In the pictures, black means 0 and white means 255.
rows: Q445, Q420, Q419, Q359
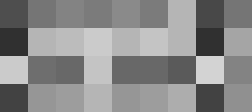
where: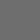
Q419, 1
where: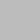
Q420, 2
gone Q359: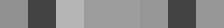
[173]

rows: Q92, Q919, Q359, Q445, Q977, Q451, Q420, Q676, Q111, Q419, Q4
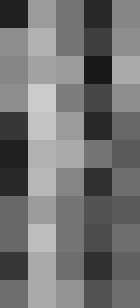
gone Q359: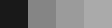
[162]
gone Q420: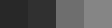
[183]
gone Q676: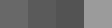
[117]
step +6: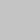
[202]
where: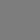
Q445, 2
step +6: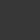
[61]
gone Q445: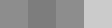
[70]

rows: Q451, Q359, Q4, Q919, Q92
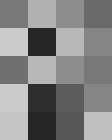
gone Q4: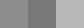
[112]
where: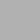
Q451, 1
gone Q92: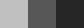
[197]

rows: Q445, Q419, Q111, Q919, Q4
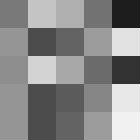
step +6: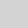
[217]
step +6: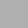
[181]

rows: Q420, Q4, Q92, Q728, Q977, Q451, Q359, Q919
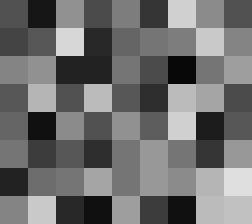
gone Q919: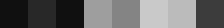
[193]
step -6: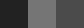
[ 28 111  69]
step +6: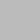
[193]
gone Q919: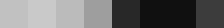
[132]
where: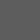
Q977, 5
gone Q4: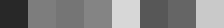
[68]
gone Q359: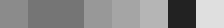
[109]

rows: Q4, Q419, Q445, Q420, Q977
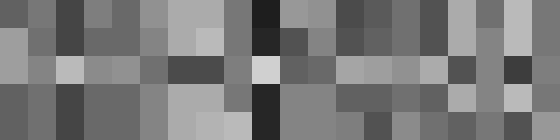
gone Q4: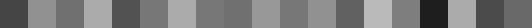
[90]
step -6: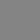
[126]
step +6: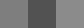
[132  88 145]
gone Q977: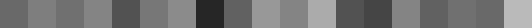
[179]

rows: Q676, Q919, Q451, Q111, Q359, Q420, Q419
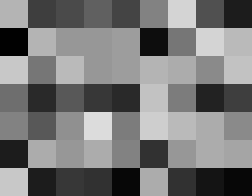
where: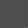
Q676, 7
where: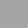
Q420, 8
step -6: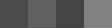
[ 68  90  62 124]
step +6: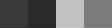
[ 61  47 200 130]
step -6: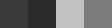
[ 49  35 188 118]

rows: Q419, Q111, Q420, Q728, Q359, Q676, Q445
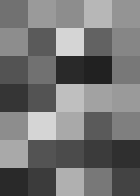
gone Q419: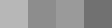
[148]
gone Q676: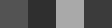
[75]
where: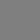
Q359, 4
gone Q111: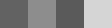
[134]

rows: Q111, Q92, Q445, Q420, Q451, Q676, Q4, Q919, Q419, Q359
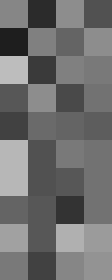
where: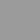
Q419, 3
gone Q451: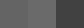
[93]
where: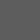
Q451, 3
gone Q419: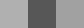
[155]
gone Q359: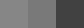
[147]
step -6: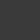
[52]

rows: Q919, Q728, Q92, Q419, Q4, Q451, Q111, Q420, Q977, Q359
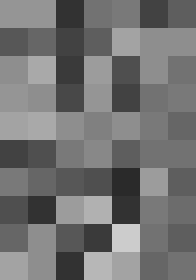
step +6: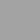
[169]
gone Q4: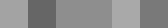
[128]
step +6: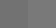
[120 127]
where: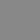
Q451, 3
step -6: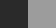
[ 36 150]
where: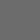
Q420, 6

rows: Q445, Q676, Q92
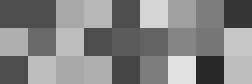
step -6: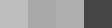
[184 162 169  63]
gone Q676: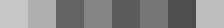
[105]
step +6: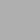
[181]
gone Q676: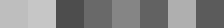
[119]
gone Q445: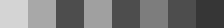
[183]
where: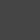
Q92, 4
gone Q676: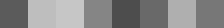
[98]

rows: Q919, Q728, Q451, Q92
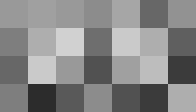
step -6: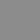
[134]
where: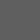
Q728, 6
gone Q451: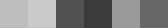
[160]
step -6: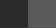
[38 83]
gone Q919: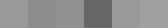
[166]
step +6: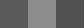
[ 95 146  87]

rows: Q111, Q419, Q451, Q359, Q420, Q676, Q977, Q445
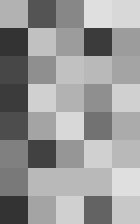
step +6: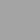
[170]
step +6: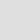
[229]
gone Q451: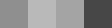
[193]
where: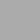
Q420, 4
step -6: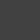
[59]
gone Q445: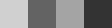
[200]

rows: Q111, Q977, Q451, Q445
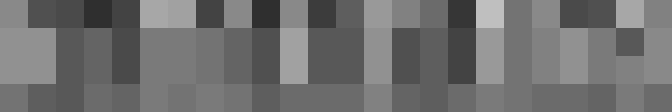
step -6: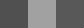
[ 74 155  82]
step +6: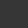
[60]

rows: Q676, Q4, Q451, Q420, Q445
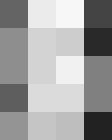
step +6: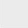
[241]
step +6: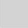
[217]

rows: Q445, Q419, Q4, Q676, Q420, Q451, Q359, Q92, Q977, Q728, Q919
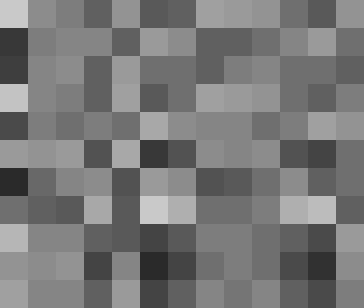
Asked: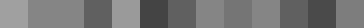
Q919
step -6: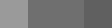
[148 105 105  90]
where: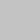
Q676, 0
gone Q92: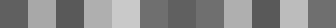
[125]
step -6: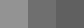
[141 105  90]
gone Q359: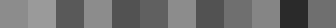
[104]
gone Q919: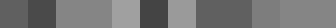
[117]

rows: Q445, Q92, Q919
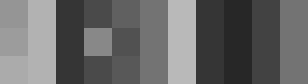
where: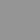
Q445, 0
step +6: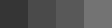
[ 59  80  94 121]
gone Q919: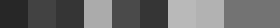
[88]

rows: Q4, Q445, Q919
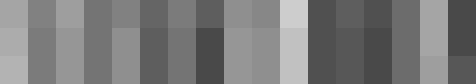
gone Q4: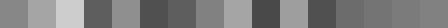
[101]
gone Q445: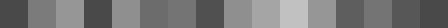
[172]

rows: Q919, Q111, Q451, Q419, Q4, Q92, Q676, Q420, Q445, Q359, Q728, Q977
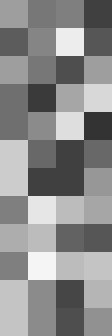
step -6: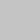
[190]
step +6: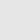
[236]
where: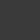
Q419, 1
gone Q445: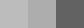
[86]
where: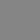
Q111, 1
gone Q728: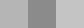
[70]
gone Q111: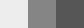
[92]

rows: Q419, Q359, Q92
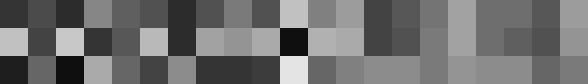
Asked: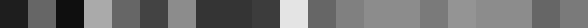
Q92
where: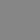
Q419, 3
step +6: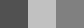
[ 87 199 134]
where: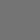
Q419, 15
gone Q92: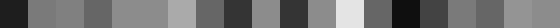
[60]
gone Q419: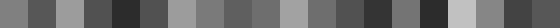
[75]

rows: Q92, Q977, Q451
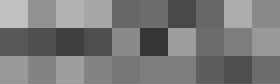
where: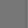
Q451, 4
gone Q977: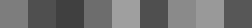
[52]
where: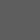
Q451, 7
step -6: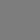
[119]

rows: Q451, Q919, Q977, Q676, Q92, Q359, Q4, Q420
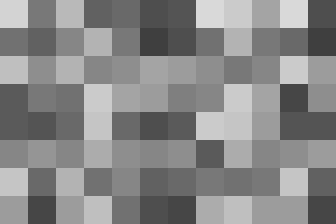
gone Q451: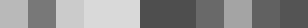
[211]
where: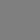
Q676, 6
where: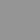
Q359, 1

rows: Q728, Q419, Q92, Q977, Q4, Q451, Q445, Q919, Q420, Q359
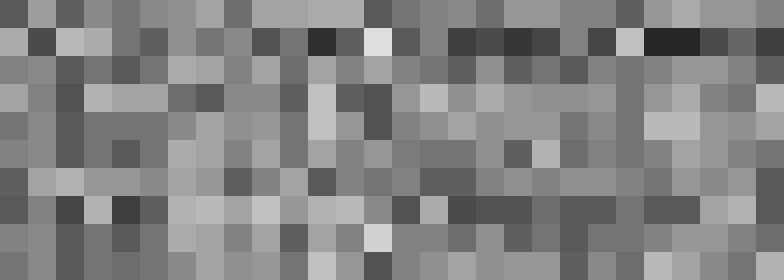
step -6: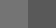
[110  83]
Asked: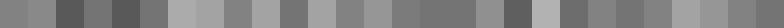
Q451
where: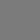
Q451, 14
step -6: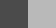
[ 69 179]
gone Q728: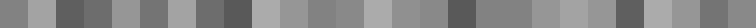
[157]
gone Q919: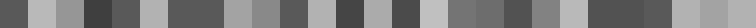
[95]
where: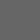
Q419, 26

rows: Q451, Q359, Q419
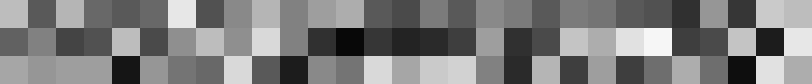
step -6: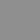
[137]
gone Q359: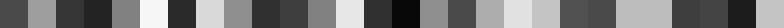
[97]
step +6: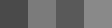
[ 80 129  95 143]

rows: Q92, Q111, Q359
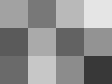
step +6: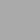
[176]
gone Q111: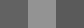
[170]

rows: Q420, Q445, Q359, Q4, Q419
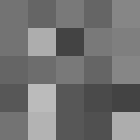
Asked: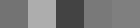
Q445
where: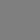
Q445, 4
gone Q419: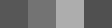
[179]
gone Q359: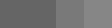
[109]
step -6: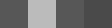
[ 81 181  81  68]
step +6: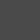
[80]
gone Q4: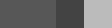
[74]

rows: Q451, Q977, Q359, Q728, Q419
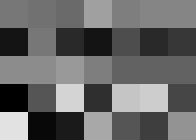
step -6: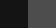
[14 71]
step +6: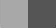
[174  91]
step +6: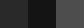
[47 26 83]
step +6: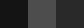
[26 83 47]
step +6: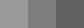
[159 132 104]

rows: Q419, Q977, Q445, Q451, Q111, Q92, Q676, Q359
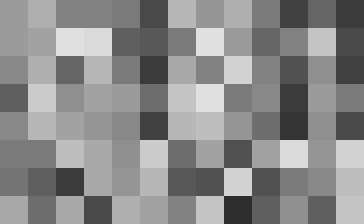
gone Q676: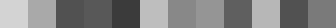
[116]
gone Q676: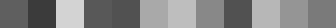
[116]

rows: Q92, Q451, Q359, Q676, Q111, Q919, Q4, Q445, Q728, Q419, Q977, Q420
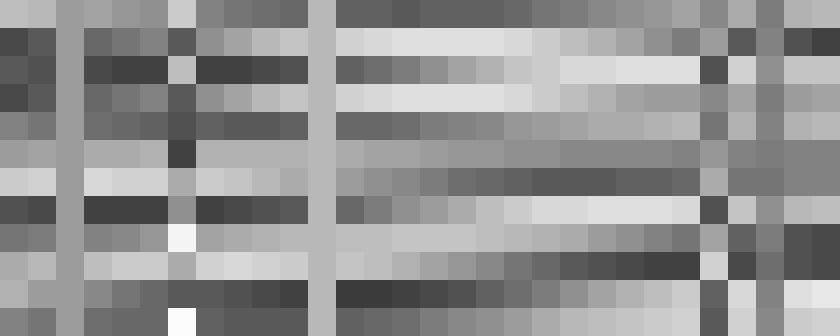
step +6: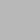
[190]
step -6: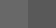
[98 83]

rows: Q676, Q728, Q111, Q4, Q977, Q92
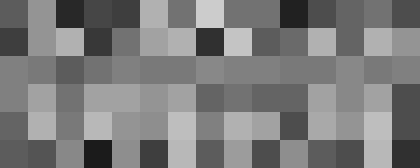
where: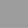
Q92, 8
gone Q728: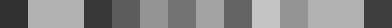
[106]
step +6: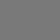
[127 127]
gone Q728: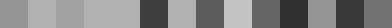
[106]
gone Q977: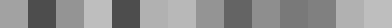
[169]
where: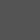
Q92, 1

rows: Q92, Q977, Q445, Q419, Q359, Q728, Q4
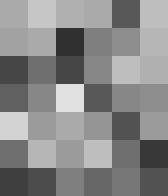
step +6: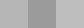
[188 161 196]
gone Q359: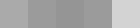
[82]
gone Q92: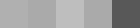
[198]
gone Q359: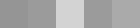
[82]
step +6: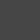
[76]
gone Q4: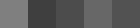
[119]

